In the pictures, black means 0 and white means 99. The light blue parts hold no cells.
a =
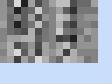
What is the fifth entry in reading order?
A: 62
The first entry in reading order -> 57
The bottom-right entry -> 51
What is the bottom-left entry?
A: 57
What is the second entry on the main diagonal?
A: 46
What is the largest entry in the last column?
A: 62
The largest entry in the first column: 62
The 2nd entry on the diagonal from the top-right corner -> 46
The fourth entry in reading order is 13
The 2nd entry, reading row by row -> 36
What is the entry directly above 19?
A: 30
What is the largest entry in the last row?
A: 84
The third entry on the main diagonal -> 51
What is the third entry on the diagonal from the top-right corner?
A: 51
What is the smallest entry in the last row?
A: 24

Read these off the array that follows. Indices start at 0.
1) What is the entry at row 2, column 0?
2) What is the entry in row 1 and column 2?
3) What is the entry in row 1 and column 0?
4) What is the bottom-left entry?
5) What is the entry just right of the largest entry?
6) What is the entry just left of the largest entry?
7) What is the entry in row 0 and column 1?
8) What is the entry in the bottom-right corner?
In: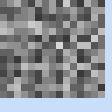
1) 50
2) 38
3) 33
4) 44
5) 33
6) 38
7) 56
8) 62

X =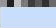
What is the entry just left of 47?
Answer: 75
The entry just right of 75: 47
